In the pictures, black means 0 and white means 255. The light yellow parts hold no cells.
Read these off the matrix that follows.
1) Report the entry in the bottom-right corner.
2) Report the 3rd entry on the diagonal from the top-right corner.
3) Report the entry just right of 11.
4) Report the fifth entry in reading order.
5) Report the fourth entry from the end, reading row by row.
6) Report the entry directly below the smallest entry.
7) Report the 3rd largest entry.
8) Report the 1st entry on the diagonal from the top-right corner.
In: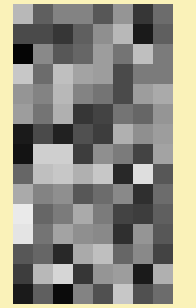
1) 108
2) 116
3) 131
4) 87
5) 80
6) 199
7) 222
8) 108

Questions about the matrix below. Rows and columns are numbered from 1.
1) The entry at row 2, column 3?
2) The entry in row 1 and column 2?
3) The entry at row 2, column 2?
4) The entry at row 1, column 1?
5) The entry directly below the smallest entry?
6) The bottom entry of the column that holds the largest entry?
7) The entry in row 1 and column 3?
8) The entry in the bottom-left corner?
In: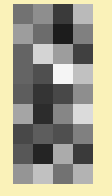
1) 28
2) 142
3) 108
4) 114
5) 157
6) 114
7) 58
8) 149

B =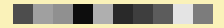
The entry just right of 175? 41
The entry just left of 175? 13
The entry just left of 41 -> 175

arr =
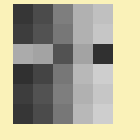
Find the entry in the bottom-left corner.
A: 54
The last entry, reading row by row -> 206
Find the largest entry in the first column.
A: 171
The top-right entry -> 192
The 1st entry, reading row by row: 54
